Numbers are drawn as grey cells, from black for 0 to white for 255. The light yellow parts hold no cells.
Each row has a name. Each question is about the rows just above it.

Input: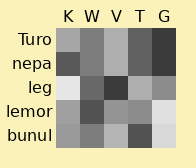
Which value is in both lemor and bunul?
[82]
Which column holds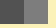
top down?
W
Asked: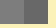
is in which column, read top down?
W

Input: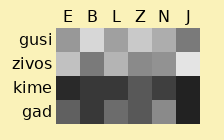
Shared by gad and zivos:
[138]
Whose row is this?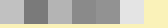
zivos
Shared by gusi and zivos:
[122]
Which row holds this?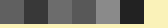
gad

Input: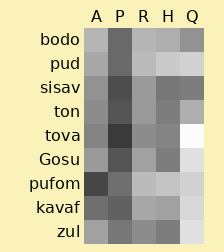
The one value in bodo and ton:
[174]
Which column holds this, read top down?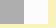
Q
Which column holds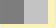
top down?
H
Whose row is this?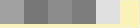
zul
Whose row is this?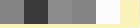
tova
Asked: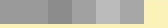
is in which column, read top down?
R
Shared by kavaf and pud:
[167]

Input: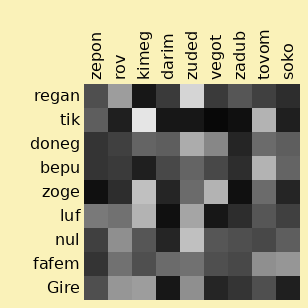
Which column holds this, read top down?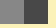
vegot
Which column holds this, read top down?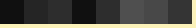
zadub
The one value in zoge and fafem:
[107]
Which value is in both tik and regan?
[23]

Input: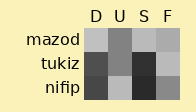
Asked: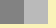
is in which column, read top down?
U
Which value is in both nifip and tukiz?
[186]
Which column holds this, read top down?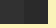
S
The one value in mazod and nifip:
[186]
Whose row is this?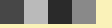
nifip
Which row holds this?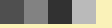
tukiz

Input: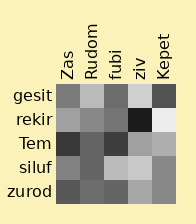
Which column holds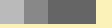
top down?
Rudom
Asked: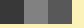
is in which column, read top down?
Zas
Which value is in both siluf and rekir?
[136]
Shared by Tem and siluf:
[101]
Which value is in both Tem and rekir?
[160]
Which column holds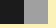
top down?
ziv
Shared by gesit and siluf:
[186]

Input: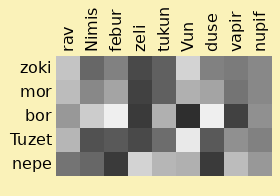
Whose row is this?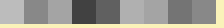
mor
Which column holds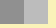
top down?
vapir

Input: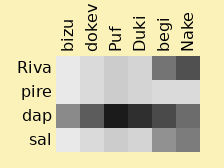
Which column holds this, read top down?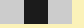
Puf
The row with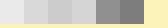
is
sal
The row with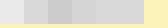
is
pire
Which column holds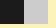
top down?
Puf
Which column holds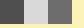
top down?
Nake

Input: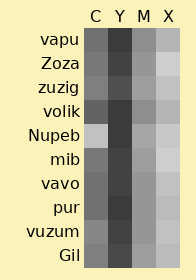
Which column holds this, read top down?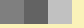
C
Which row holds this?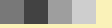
mib
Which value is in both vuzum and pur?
[150]
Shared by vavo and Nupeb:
[193]
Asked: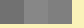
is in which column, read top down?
C

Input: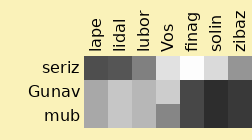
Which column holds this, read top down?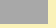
lape
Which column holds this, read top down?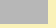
lubor
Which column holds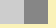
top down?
Vos
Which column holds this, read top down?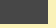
finag
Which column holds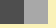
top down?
lape

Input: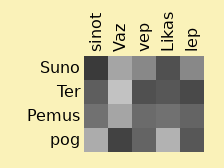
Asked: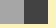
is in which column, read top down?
Vaz
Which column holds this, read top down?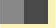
lep
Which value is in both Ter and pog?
[87]
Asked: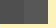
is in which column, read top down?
Likas
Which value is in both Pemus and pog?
[100]

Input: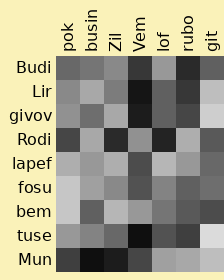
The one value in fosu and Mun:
[160]
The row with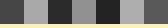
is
Rodi
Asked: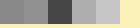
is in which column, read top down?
pok
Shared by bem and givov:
[96]

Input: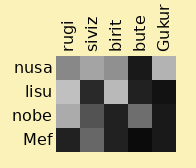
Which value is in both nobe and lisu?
[33]
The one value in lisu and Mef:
[33]
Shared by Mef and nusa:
[25]
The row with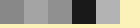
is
nusa
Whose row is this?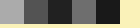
nobe

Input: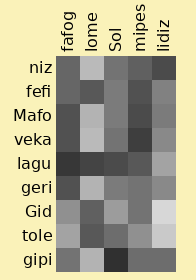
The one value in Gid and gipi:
[115]
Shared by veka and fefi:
[81]
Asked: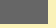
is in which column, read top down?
fafog
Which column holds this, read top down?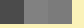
lidiz
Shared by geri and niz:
[115]

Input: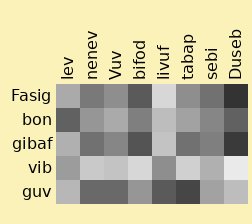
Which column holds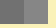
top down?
sebi
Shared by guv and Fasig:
[90]
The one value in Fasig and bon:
[170]
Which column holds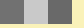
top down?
nenev
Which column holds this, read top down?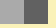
lev
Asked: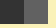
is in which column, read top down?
Duseb

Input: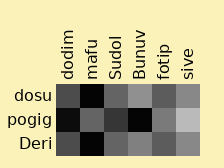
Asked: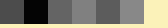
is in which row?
Deri
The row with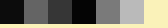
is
pogig
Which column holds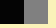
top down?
Bunuv
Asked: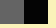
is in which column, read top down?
mafu

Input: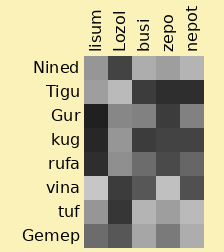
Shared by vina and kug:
[60]
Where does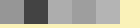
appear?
Nined
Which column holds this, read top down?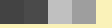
zepo

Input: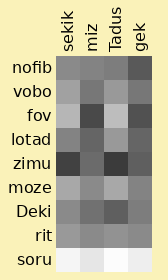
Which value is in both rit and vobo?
[153]
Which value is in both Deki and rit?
[138]

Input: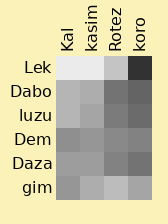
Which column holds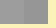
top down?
Kal
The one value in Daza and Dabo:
[115]
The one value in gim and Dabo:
[173]
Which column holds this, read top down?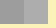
kasim
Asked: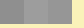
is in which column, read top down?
Kal
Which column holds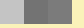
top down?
Rotez

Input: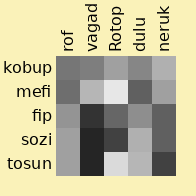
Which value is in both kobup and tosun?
[160]
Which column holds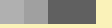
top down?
neruk
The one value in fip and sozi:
[96]
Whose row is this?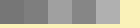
kobup
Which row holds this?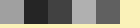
sozi

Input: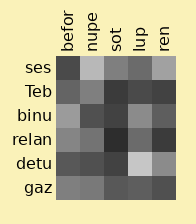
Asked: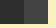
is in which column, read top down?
sot
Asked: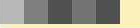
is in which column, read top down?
nupe
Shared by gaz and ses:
[127]
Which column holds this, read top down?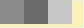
lup
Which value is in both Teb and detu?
[66]
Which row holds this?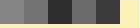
relan

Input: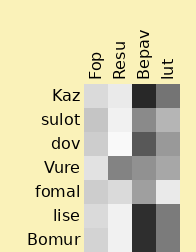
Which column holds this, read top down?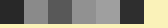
Bepav
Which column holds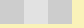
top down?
Fop
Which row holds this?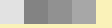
Vure
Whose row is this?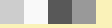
dov
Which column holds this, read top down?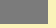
lut

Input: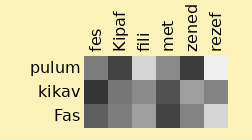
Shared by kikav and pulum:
[138]
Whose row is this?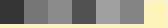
kikav
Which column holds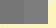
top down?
Kipaf
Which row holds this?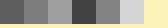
Fas

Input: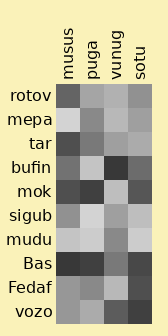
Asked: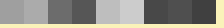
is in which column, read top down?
sotu
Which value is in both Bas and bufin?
[56]
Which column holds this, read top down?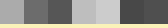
sotu
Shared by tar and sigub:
[159]

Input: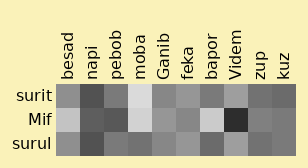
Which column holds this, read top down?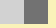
moba
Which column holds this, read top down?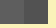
napi
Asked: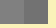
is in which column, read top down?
zup
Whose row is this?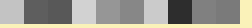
Mif
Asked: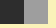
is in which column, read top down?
Videm
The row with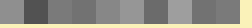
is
surul

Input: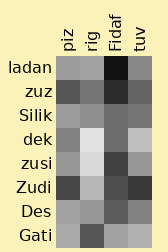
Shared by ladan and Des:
[162]
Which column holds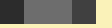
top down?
Fidaf
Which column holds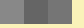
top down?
tuv
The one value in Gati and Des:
[162]
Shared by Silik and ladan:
[156]

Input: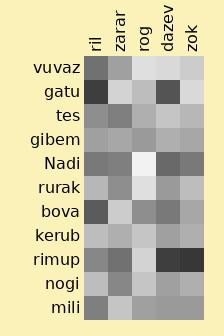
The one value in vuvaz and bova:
[204]
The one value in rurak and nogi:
[189]
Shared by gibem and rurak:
[154]

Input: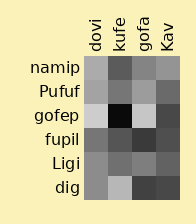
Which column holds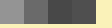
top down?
Kav
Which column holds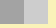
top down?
dovi

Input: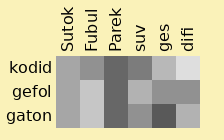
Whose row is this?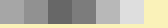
kodid
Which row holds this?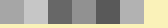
gaton
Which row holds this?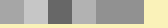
gefol

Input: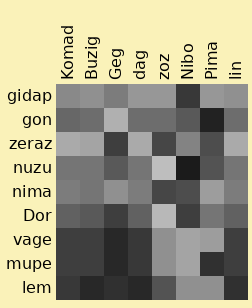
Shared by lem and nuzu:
[83]
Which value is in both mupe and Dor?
[62]
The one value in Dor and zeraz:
[62]

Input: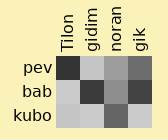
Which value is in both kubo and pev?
[197]
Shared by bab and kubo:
[203]
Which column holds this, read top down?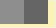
noran
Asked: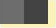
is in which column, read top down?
gik
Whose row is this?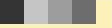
pev
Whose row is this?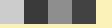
bab
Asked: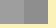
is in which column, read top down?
noran

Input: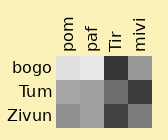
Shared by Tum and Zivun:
[159]
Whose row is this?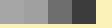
Tum
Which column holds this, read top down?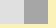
pom

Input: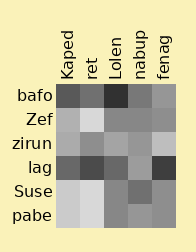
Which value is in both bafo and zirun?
[150]
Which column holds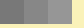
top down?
nabup

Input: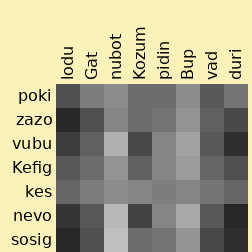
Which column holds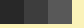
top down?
lodu
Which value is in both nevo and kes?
[133]
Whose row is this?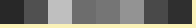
sosig

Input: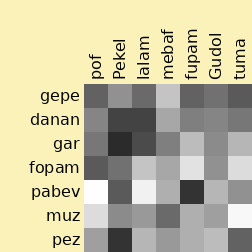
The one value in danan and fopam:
[167]
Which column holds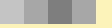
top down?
mebaf
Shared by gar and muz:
[139]
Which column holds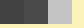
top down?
lalam
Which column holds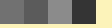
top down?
Pekel
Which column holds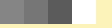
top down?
pof

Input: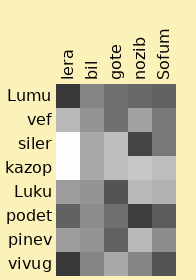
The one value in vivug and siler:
[169]
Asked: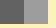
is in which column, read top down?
lera
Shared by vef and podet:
[112]
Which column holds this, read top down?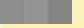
bil
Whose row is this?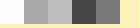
siler

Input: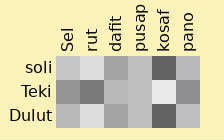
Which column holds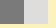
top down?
rut
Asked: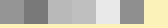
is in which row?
Teki
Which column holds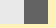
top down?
kosaf
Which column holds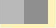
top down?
pano
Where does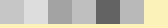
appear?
soli
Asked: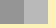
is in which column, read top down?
Sel

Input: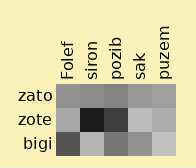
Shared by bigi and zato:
[145]
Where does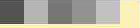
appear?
bigi
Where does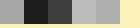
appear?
zote

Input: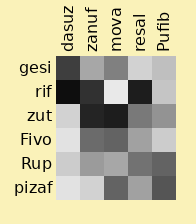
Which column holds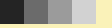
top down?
zanuf
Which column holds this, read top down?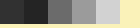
zanuf
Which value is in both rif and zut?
[29]
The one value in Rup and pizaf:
[99]
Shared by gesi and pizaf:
[210]
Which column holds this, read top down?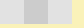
dasuz

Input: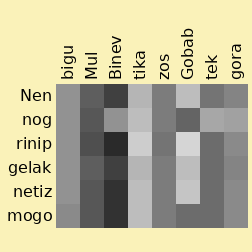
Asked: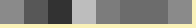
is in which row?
mogo
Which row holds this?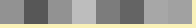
nog

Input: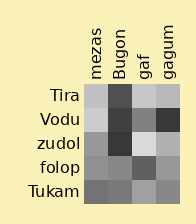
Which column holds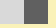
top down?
gaf
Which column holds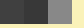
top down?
Bugon
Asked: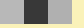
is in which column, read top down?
gagum
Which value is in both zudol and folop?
[152]
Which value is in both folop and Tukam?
[136]
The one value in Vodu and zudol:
[56]
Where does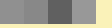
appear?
folop

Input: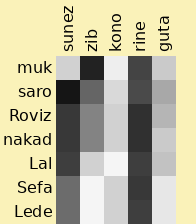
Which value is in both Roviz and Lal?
[209]
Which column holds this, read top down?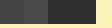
rine
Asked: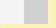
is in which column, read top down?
kono
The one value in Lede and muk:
[209]

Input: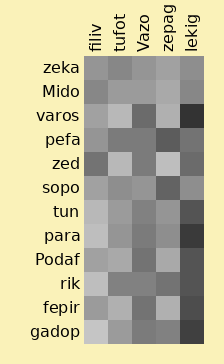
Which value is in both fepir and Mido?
[155]
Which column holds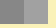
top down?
filiv

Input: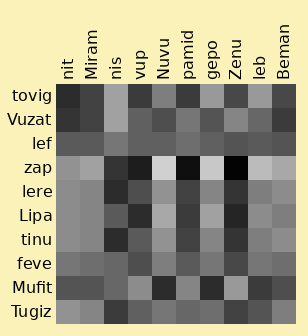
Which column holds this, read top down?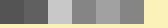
gepo
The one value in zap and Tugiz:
[146]
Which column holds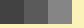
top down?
pamid
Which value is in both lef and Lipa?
[90]
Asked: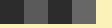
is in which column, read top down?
nis

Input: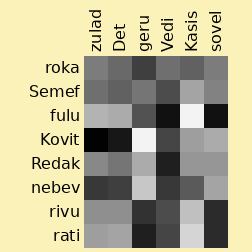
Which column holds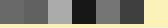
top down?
Det
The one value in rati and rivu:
[43]
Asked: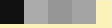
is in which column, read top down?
sovel

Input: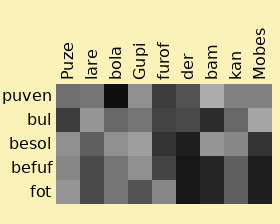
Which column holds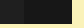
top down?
der
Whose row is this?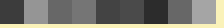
bul
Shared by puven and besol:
[143]
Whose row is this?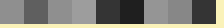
besol
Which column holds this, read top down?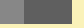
kan
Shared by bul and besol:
[149]

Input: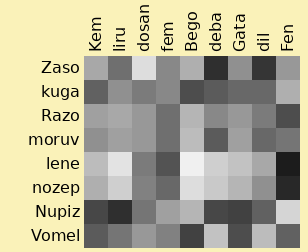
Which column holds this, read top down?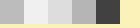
Bego
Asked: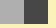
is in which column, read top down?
Kem
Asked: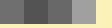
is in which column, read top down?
fem
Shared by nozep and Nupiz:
[181]
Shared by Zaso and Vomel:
[152]

